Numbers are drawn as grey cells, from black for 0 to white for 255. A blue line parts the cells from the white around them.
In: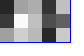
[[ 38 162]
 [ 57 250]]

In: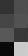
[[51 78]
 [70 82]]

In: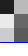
[[ 31 186]
 [234 103]]

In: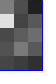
[[126  78]
 [224  68]]

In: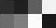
[[ 45  32]
 [108 126]]

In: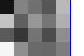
[[ 20 131]
 [195  96]]
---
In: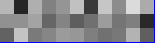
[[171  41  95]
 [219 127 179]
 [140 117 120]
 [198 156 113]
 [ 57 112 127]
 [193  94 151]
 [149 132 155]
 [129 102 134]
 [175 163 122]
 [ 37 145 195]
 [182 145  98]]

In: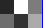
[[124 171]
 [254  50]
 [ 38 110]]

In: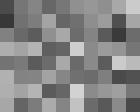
[[203 166 108 118 186  81 118  73]
 [168  80  58 148 203  75 159 138]
 [143 156  90 155  92 127 151  89]
 [151 142 132 138 138 108 139 107]
 [144 112 108 206 106 112 210 194]
 [119 102 168 101 169 134 102 133]
 [103 164 144  95 108 163  91 171]
 [133 125  92 180  91 132 180 124]
 [118 113 105 164 122 131 163 101]
 [ 75  56 129 174 115 177 175 167]]

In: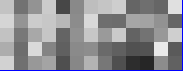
[[224 101 207  90  97]
 [102 146 152 233 140]
 [111 163 115  83  38]
 [101 166  99  81  45]
 [206 108 202  96  79]
 [197 110 154 106 119]
 [190 217 199 141 179]
 [137 140 145 138 135]
 [ 71 183 100  96  79]
 [203 199 198 132 164]
 [147 204 168 218 152]
 [114 148 120 109 112]
 [195 213 194 173 210]]

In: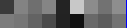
[[142 115]
 [114  92]
 [140 105]
 [200  16]
 [ 35  34]
 [133  75]
 [111  99]
 [131 118]
 [ 58 124]]

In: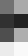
[[170  33 174 249]
 [114  49  78 235]]
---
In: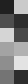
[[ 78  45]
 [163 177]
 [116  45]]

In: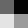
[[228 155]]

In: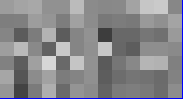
[[126 127 157 149 125 161 140 120 124 121 153 144 164]
 [158 186 137  98 201 133 144 199 103  93 142 142 138]
 [166  85 140 162 124 132 144  93 109 117 114 107 130]]

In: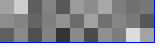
[[141 131 101 127 145 108 161 112 134 121  86]]

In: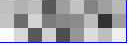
[[196 109 211 124 136 139 188  50 157]]

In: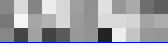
[[120 245 166 178 216 155 145 218 217 212 164 173]]
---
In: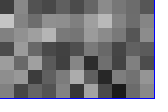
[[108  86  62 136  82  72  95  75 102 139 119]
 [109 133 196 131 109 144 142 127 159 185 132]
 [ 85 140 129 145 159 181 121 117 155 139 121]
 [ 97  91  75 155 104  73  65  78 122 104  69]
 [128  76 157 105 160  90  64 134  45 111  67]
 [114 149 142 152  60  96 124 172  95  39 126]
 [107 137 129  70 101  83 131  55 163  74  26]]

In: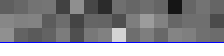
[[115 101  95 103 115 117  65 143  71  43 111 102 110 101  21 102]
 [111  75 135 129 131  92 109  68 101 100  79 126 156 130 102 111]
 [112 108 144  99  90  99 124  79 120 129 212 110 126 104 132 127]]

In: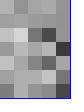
[[170 147 178 147 165]
 [151 146 159 163 155]
 [ 74 147 193 213 117]
 [182  58 155 185 167]
 [102 166 193 167 133]
 [195 117 161 174 174]
 [138  71 125 175 148]]

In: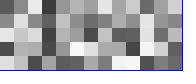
[[161 209  90 138 235  59 150 181 160 230 166 204 106]
 [149 134 137 224 137  96 193 142 110 128 173 143 229]
 [111 187 231 200 220  67 181 158  76 195  93  96 226]
 [208  96  76 179 174  73 150 248 224 171 170  70 244]
 [126 105 223 193  75 163  92  97 170 124 244 247  81]]

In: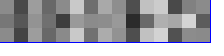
[[129 139 139  73 157 104 139 201 110 169 142  78 193 204  73]
 [212  92 119  87 147 112  61 154 139 141 153  43 105 175 167]
 [140 138 139  68 157 104 138 201 113 172 146  78 193 211  81]]

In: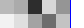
[[215 149 185 171  45]
 [109 195 242 223 163]]

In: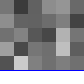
[[149 105 118  59  97 141]
 [127  67 142  99  98 109]
 [178 117 113 131  87  71]
 [191  94 159  73 118 111]
 [126 112  82 203 128 112]]

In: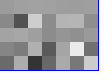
[[157 159 155 160 162 161 158]
 [181 142 137  82 206 140 180]
 [144 154 163 167 159 140 149]
 [235 112 133 124 176  90 165]
 [120 204 106 172  52 104 170]]
